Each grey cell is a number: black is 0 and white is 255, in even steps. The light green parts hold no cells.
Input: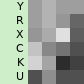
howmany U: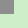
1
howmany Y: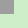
3
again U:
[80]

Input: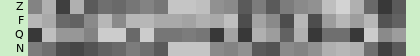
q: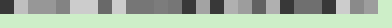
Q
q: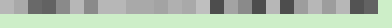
F
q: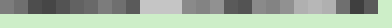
N
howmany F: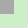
4
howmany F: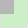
7
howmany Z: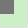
2

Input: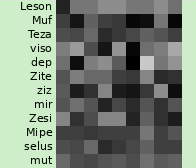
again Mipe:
[63]
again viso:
[125]
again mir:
[84]
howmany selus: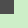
1
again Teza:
[71]
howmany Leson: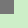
4

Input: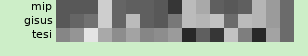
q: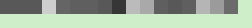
mip
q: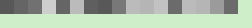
gisus
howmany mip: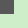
5

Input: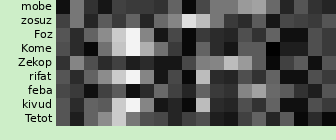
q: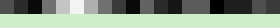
Kome
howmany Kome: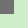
2

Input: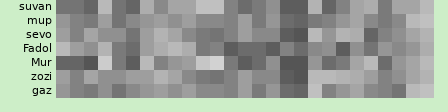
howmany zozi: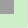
5
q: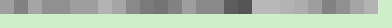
zozi
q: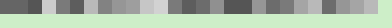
Mur
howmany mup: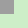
4
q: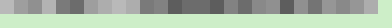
Fadol

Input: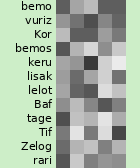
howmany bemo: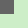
0
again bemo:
[94]
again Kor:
[94]
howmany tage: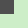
1

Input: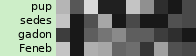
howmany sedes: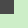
2
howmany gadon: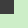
2
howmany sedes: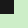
4
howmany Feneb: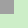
1
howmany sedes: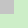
1
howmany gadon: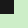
2

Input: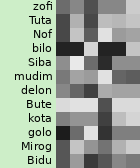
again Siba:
[142]
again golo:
[127]
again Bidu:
[86]
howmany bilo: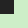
4
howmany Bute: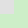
2
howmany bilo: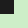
0
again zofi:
[135]

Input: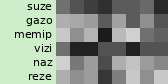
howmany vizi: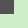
4
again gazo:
[91]
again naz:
[156]
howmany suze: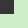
0
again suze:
[91]

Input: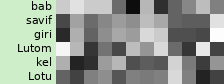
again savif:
[93]
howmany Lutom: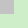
0

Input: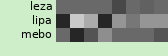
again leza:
[105]
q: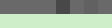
leza
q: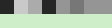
lipa
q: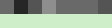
mebo
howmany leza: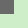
6

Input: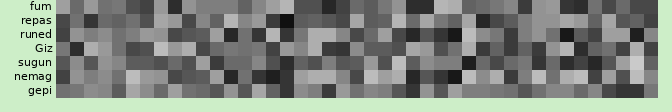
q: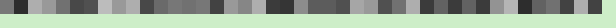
Giz
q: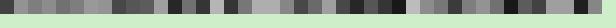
runed
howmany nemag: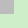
6
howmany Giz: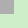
5
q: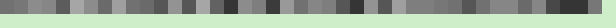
gepi
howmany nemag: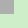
5

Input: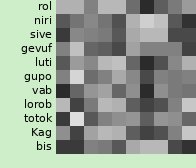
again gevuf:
[129]
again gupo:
[129]
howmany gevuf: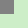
4
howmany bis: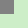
1
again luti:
[136]

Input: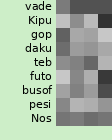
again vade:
[82]
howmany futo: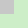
1
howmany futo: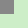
1

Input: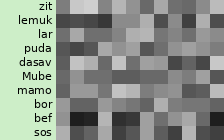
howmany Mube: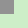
1
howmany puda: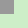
0
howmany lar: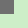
4
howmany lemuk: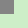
0
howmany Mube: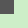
1
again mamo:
[153]
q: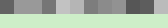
mamo

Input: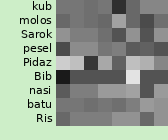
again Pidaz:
[191]
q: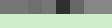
kub
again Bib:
[83]
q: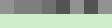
Sarok
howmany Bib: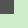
6
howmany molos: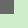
3
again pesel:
[140]

